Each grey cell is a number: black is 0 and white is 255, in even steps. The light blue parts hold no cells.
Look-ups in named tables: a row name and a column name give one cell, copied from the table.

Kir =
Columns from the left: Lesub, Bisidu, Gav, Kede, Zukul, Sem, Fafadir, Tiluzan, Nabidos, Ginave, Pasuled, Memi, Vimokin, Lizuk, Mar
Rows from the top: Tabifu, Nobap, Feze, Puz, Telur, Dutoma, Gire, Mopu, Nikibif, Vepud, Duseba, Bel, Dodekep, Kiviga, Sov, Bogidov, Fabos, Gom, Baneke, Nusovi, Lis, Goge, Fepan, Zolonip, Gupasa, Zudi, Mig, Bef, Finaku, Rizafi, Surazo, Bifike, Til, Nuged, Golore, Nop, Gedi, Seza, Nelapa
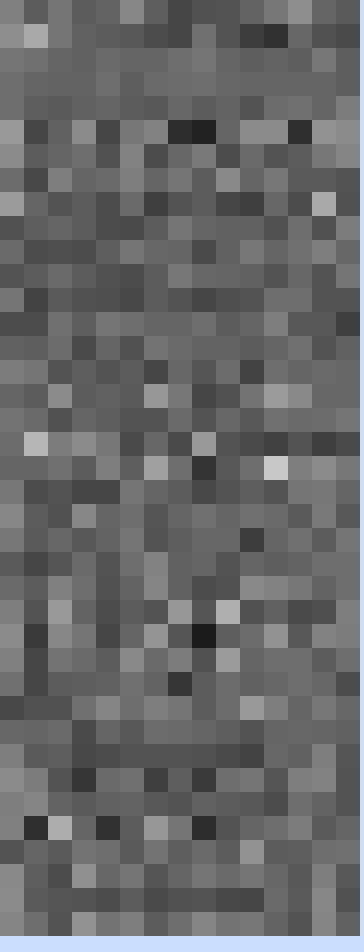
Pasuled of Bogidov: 66
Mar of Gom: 116
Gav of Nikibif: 84
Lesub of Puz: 109
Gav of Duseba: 79
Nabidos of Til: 58
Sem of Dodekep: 72
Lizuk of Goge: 121
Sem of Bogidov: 92
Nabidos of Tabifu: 81
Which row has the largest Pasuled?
Rizafi

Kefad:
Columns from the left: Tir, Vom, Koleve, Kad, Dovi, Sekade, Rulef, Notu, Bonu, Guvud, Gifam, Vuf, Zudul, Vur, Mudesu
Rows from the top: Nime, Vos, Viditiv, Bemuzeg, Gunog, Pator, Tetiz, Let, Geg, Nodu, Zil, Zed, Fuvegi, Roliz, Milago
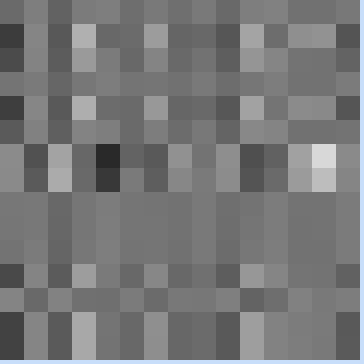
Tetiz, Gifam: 79
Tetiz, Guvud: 142
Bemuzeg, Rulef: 117
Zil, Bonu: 121
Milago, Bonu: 107
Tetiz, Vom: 81
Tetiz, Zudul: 161
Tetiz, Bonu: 115

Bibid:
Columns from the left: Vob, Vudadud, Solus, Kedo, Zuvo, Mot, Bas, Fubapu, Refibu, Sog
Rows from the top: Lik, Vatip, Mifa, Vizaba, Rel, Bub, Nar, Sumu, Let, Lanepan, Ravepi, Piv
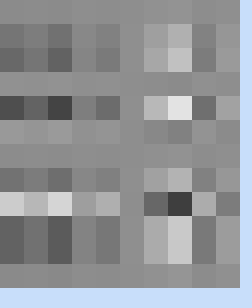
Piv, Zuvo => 140
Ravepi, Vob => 98
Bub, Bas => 136
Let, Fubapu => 62
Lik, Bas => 145
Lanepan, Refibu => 121
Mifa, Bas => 167
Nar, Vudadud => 141
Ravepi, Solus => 91
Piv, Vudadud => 139
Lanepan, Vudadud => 113
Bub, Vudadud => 149
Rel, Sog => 162
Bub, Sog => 139
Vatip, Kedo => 136
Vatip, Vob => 117
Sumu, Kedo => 135
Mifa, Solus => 98
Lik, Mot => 142
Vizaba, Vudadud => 144
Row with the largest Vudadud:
Let

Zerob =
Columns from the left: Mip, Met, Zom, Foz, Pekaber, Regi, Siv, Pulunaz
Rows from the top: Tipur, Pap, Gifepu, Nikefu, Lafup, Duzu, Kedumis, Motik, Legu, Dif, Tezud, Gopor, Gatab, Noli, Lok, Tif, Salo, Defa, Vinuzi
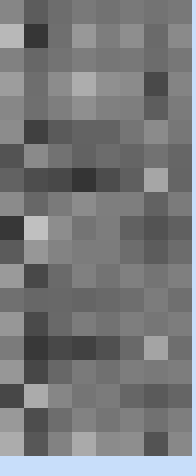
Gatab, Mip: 112
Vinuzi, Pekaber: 139
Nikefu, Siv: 73
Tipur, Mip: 134
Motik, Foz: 52
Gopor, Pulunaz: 127
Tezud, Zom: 131
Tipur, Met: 92
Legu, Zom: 122

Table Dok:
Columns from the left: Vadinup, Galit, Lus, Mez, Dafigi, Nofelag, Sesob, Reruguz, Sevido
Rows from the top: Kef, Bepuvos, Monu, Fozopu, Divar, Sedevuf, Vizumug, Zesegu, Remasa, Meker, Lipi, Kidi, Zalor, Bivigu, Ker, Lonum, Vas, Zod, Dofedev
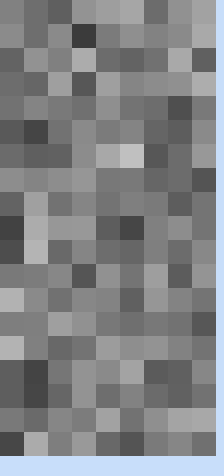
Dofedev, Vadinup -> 71
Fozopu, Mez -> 87
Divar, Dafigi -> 143
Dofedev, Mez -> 153
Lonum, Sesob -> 91
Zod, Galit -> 106
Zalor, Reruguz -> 131
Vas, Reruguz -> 97
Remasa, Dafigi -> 115
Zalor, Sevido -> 116
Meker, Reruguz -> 141
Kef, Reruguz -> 145
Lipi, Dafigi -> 109
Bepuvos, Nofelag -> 143
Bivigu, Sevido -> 87
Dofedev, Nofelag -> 84
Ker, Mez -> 115

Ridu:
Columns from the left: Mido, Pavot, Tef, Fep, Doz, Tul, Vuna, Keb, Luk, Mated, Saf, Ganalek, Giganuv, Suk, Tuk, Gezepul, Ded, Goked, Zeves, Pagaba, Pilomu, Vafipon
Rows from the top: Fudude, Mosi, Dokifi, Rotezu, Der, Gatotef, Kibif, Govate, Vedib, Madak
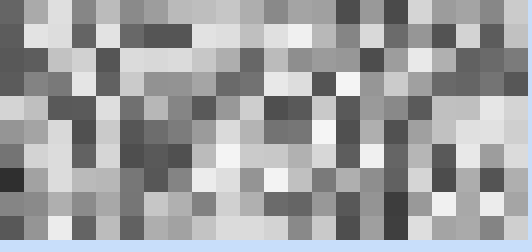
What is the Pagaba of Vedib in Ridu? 168
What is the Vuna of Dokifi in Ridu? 216
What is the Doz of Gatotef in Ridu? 202
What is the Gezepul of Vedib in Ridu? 148
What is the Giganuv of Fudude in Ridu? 164
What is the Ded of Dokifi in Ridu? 157
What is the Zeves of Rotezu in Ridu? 105
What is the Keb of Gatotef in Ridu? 124
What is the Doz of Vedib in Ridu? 168

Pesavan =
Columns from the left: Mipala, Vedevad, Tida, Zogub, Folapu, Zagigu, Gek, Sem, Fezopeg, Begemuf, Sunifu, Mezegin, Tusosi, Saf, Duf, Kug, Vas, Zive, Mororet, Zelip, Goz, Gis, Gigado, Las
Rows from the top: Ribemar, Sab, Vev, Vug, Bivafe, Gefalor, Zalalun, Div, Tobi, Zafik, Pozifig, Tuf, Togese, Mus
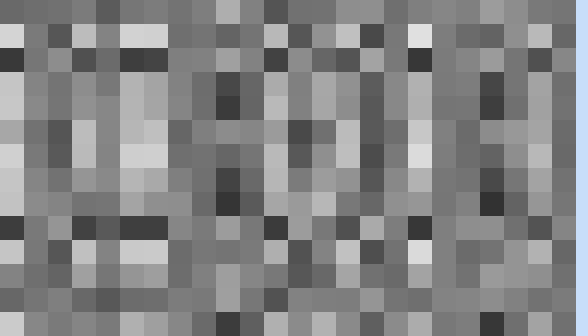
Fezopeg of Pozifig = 119
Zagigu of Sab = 210
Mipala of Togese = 103
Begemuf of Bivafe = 59
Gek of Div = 169
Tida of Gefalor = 85
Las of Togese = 123
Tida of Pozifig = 86
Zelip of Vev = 133
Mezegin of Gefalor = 155
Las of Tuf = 112
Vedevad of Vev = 118
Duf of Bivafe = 141
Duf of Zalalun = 190
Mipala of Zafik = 61
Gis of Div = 118
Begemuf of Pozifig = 116
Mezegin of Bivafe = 185
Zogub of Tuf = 160

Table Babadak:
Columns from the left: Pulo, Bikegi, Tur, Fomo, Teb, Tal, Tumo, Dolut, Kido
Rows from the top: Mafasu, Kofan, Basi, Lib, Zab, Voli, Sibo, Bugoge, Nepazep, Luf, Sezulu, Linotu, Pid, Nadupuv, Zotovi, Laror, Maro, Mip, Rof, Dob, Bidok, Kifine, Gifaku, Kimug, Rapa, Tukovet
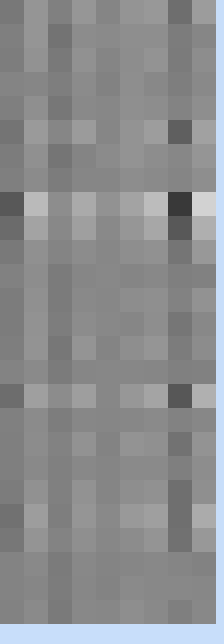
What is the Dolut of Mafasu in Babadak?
110
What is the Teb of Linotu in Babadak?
136
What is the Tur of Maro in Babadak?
140
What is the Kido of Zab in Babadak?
142
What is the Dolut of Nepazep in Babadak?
57
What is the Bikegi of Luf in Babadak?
163
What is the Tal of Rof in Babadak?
147
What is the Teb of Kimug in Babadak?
132
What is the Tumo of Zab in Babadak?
141
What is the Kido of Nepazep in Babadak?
210
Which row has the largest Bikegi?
Nepazep

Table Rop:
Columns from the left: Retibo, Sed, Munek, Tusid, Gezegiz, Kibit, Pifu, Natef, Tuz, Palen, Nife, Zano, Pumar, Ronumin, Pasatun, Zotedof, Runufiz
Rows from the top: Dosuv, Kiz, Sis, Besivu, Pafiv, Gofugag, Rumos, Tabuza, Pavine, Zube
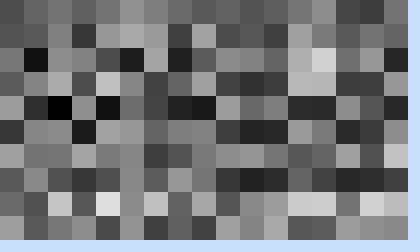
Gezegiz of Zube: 74
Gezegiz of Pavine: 222
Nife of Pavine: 137
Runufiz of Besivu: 151
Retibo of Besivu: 90
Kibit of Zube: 147
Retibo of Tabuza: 88
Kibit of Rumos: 134
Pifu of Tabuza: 93
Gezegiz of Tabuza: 80
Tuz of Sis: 90
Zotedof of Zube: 143

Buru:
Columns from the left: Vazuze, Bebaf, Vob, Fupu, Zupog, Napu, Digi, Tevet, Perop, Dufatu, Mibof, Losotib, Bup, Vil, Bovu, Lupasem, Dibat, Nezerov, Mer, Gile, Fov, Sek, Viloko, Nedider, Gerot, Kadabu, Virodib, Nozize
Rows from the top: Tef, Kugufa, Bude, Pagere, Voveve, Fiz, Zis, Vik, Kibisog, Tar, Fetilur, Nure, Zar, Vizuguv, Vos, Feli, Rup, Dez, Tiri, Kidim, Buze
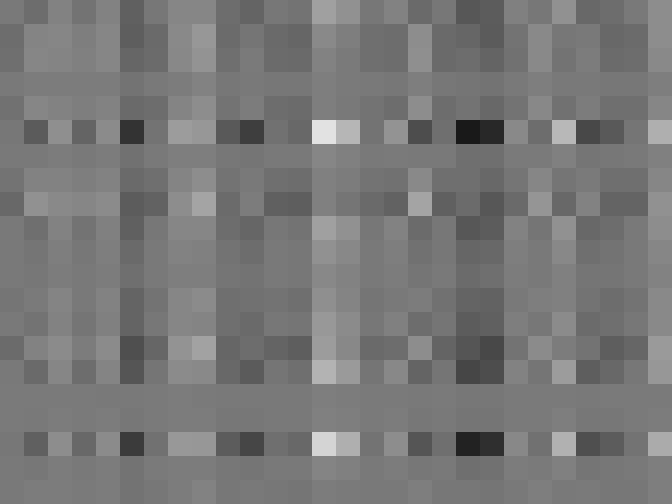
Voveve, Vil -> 126
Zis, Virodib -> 120
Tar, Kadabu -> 110
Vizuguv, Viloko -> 119
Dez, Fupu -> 122
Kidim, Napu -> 115
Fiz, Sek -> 138
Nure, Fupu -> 120
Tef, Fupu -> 114
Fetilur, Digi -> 121
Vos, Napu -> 79
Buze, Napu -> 115
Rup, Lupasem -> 122
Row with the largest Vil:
Fiz

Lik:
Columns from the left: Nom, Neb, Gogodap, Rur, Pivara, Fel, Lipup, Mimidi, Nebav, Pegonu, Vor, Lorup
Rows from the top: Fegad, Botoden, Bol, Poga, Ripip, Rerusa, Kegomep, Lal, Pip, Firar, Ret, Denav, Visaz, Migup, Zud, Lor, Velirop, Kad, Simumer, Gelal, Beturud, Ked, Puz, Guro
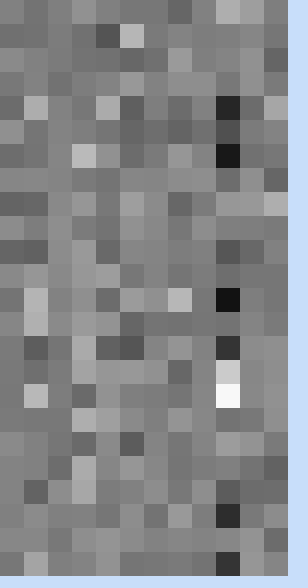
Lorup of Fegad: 126
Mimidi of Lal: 140
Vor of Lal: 143
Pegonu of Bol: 132
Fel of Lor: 152
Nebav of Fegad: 129
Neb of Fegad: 115
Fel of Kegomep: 108
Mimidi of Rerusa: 100
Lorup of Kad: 143
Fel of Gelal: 150
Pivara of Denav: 157
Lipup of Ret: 132
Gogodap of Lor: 123
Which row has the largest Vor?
Fegad

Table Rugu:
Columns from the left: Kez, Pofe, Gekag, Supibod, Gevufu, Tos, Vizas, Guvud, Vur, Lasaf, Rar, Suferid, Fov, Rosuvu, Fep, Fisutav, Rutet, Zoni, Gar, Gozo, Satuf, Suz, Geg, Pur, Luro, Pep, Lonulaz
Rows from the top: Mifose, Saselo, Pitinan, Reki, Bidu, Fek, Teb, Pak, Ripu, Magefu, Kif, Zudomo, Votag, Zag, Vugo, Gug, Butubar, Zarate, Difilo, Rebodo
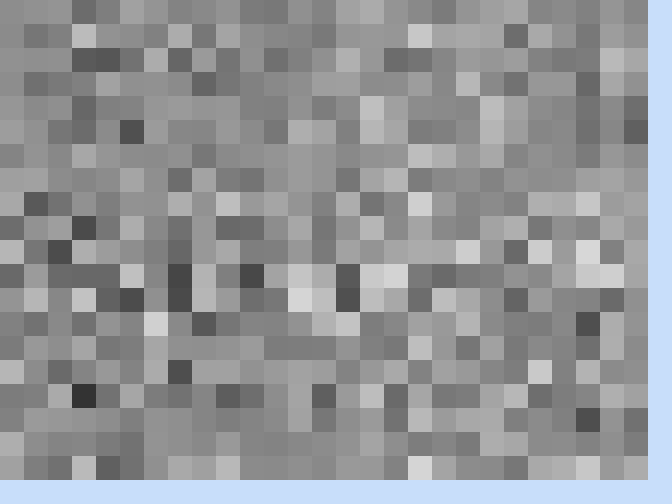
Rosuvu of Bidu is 125
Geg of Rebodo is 169
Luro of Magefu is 134
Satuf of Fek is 181
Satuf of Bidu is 188
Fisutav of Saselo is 152
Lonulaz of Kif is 168
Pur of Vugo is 131
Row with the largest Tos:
Zudomo

